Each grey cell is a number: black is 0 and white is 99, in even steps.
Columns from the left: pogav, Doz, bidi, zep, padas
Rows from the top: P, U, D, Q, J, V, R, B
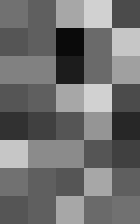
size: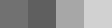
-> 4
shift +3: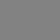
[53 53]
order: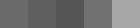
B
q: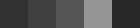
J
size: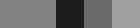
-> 5
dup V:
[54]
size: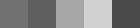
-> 5

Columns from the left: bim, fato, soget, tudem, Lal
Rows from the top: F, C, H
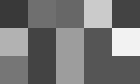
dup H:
[33]
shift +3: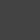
[29]
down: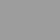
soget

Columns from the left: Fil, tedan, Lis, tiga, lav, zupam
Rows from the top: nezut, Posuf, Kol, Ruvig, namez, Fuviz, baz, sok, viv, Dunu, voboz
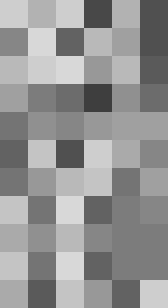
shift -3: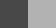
[25 66]
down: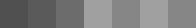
zupam

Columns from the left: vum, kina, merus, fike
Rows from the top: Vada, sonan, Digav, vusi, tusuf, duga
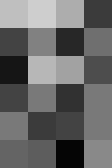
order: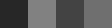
sonan
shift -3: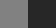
[47 12]
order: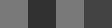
vusi

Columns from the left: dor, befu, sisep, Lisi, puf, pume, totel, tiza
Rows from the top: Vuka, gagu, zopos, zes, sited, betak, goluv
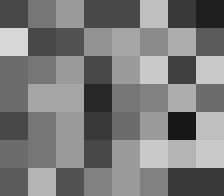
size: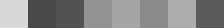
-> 8
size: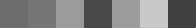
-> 7
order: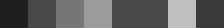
Vuka
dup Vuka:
[28]
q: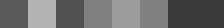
goluv
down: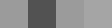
sisep
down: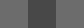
dor

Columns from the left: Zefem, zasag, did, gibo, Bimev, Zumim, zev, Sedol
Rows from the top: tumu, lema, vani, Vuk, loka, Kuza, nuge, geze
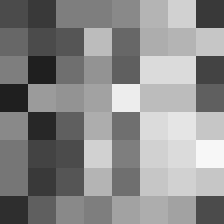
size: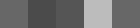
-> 5
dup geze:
[63]

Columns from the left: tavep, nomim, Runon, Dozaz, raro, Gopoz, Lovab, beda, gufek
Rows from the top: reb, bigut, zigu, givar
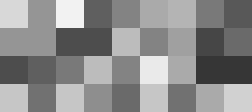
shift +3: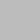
[76]
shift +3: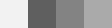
[97 40 54 69]
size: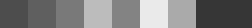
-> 9

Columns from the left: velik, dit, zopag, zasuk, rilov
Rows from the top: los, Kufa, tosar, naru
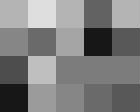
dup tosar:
[48]
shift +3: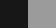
[12 63]
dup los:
[70]
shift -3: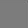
[45]
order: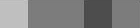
tosar
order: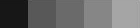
Kufa

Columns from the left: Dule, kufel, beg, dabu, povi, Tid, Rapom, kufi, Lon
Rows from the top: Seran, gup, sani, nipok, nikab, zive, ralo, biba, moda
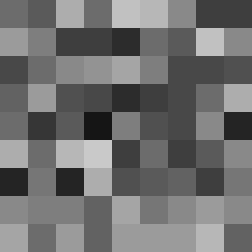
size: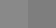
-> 2
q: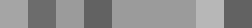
moda
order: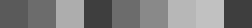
Seran
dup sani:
[28]

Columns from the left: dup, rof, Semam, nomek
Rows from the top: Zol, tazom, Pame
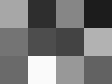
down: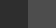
rof
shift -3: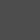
[27]

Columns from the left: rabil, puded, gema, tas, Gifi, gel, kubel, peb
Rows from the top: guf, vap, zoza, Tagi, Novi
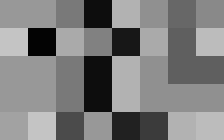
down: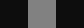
tas
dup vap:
[66]
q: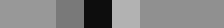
Tagi
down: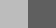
peb
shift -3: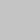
[73]

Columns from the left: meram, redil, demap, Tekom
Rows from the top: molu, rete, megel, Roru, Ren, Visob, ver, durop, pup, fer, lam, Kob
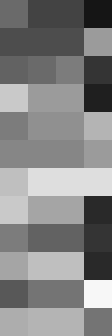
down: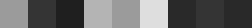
Tekom
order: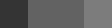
pup
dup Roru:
[60]

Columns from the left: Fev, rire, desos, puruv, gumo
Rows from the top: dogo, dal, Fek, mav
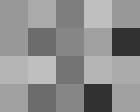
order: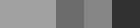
mav
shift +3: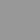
[62]
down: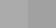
gumo
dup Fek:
[70]
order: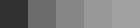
dal
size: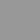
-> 1

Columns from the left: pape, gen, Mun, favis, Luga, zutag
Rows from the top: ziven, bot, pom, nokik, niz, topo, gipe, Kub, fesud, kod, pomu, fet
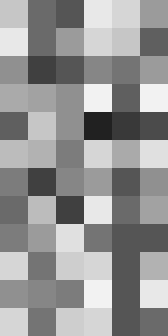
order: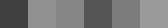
gipe
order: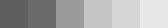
bot
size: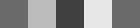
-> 5
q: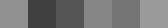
pom
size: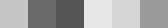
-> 6
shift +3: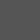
[36]

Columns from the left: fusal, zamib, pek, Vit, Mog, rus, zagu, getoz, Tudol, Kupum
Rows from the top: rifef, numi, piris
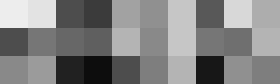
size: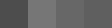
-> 4
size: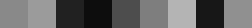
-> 9
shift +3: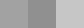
[66 59 80]

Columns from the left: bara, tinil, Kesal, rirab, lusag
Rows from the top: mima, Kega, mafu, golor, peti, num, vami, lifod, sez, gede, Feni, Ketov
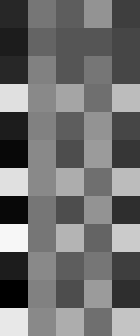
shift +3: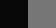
[ 6 49]
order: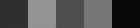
lifod
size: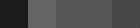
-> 5
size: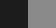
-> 2
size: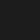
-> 1
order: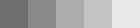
Ketov
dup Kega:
[33]

